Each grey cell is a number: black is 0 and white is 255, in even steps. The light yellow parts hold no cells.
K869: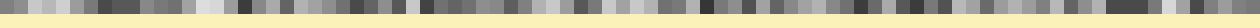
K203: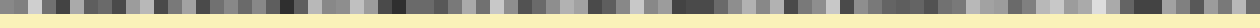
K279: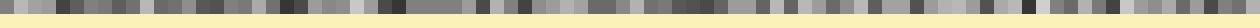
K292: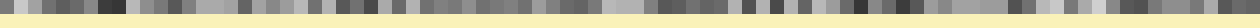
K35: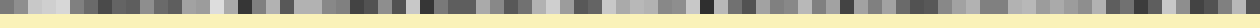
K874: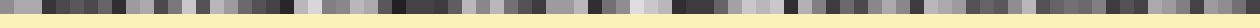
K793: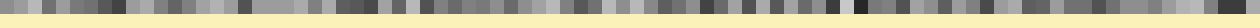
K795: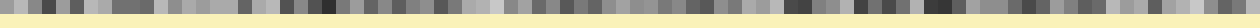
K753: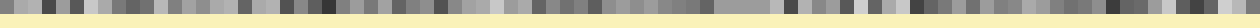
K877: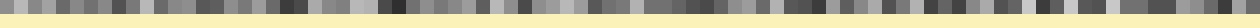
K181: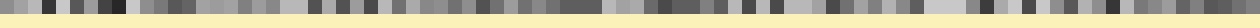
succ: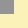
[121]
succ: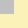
[156]

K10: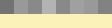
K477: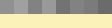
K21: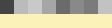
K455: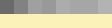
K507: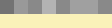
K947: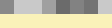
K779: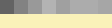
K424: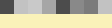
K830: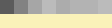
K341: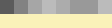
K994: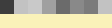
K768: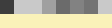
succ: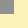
[160]
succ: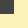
[187]

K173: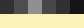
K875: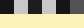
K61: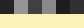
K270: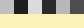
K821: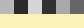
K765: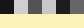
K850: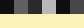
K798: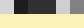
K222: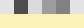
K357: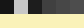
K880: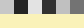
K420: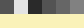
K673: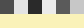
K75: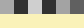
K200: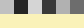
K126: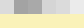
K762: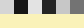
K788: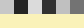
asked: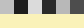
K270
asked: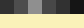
K173
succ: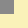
[29]
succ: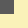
[199]
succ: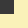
[177]
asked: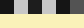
K875

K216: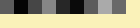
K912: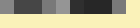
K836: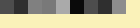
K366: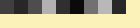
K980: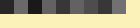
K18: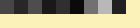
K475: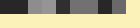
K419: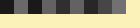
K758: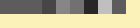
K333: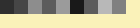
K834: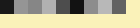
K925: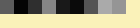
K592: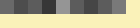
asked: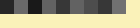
K980
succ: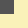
[170]
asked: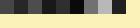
K18
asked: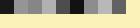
K834
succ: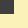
[39]
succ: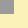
[25]

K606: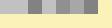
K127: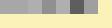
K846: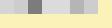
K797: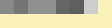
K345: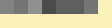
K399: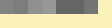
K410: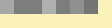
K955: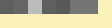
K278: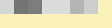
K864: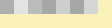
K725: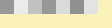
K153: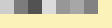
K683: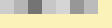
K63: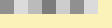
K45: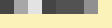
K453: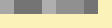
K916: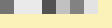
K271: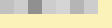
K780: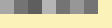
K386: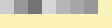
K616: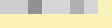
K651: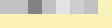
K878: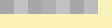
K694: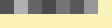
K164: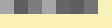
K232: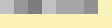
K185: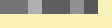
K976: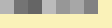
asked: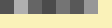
K694
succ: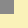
[116]
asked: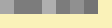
K410
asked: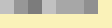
K232
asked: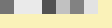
K916
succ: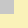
[213]

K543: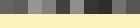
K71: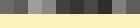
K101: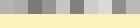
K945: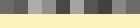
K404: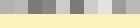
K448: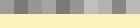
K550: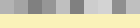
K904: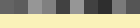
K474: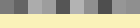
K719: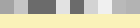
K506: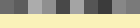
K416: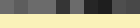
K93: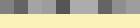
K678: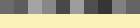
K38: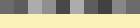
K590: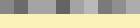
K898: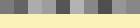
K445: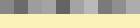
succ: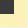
[135]
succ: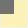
[85]

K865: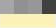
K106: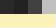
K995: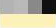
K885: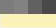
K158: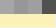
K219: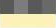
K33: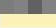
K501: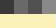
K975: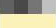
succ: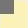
[192]
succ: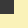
[105]

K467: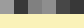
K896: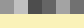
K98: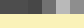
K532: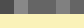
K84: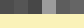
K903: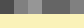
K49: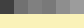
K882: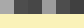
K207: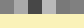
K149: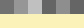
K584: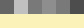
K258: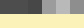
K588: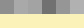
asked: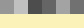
K896
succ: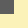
[101]
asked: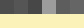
K84
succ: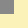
[101]
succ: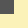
[71]
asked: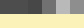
K98

